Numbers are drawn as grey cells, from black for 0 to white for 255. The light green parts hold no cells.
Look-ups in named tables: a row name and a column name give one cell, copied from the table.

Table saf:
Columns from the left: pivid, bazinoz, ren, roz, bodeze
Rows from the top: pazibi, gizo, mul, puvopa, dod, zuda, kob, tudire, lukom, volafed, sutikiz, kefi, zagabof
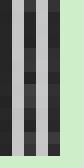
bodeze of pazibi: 51
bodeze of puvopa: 39
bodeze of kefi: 59
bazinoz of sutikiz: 197
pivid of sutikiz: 37
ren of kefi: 62
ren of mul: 39
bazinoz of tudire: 196
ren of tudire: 64
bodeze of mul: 40
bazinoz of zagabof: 199
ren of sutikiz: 39
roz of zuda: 200
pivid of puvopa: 38
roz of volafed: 195
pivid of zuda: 38
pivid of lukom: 36

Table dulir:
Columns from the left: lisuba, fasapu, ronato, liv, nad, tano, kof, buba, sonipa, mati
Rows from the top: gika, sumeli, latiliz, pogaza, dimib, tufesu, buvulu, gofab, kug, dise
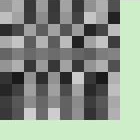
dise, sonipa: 82
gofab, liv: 83
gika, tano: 163
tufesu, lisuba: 148
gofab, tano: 76
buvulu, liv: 46
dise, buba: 50
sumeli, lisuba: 191

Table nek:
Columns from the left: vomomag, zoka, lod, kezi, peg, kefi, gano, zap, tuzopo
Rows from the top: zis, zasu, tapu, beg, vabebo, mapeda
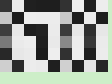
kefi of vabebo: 49
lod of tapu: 30
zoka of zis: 236
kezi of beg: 31
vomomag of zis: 52
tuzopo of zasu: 30
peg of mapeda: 31
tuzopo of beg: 235
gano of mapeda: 32
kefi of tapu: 59
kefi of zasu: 200
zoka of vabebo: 231
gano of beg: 237
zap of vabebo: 30
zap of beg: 56

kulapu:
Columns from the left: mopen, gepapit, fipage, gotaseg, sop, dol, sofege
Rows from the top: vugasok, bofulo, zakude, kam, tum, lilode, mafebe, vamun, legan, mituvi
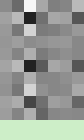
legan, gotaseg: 112
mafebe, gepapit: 132
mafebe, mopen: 150
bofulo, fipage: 34
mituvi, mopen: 157
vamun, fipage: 211
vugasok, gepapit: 106
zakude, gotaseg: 123
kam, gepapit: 158

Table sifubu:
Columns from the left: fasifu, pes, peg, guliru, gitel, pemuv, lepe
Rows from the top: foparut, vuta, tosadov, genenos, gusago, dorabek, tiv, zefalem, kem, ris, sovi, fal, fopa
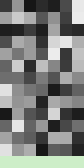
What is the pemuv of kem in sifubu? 150
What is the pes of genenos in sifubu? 171
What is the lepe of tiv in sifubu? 138
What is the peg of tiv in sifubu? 71
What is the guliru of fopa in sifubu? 23
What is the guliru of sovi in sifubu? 152
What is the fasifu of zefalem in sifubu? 225
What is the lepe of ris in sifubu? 29
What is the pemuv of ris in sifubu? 49
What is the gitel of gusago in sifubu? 236
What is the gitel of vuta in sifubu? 145
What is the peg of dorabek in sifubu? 44
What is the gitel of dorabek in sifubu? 134
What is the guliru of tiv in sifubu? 123

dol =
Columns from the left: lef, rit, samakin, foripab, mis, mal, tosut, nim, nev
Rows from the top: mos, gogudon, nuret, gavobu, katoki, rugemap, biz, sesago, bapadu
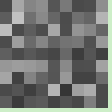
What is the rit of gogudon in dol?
193
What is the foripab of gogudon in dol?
137
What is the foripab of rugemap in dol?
145
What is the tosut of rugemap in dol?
78
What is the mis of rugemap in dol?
86
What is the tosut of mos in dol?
74
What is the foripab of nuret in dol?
77
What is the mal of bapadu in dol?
82
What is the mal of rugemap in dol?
137
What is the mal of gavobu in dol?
115
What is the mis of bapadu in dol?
67
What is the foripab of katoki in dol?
78
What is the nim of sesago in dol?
172
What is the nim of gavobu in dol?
81
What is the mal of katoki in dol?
104
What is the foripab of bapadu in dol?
91
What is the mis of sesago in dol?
180
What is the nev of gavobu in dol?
153
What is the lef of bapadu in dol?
92
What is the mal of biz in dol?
152

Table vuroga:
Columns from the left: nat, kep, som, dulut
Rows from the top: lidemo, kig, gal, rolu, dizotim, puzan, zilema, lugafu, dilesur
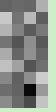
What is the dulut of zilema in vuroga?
204
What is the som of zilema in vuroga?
142
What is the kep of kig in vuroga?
115
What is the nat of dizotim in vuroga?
171
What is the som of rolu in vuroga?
142
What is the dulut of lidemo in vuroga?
175
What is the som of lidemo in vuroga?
102
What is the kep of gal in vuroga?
129
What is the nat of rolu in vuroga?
116
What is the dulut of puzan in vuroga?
111
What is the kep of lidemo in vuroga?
105
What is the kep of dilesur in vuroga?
106
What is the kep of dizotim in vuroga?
102
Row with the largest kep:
puzan

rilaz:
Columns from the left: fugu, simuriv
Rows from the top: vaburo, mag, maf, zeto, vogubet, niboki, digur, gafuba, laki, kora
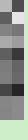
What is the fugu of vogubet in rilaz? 95
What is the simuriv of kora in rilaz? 139
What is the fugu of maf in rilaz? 131
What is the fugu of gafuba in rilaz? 70
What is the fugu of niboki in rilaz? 124
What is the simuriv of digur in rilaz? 105
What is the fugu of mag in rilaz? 95
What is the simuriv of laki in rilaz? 138
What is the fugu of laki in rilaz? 134
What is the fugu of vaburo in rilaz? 185
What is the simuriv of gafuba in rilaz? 37
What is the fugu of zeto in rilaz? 170
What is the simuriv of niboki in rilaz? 101
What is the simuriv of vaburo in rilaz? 77
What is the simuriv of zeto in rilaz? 157
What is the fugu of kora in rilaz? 133
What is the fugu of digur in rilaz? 126
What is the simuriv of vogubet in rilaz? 56

